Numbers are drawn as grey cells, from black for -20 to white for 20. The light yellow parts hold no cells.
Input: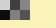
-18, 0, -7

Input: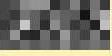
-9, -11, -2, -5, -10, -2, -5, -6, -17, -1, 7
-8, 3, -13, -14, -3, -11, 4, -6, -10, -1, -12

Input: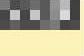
-9, 11, -9, 11, -6, 2, 14, -10

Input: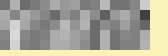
7, 1, 7, 4, 1, -3, 3, 0, 7, 2, -5, 4, 7, 2, -10
1, 14, 1, -1, 0, 7, 8, 5, 3, -3, 8, -2, 1, 0, 7

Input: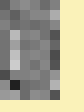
-2, -5, -1, 1, 1, 7
-2, 9, 0, 1, -2, -7
-2, 10, 0, 1, 0, -8
-8, 0, 0, 1, -1, 3
4, 5, -3, 2, 1, -7

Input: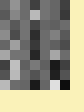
-6, 1, -3, 9, -2, -4, -11
2, -8, -2, -13, -3, 0, -6
6, -2, -2, -14, -3, 6, -3
-7, 9, -3, -7, -3, -15, -7
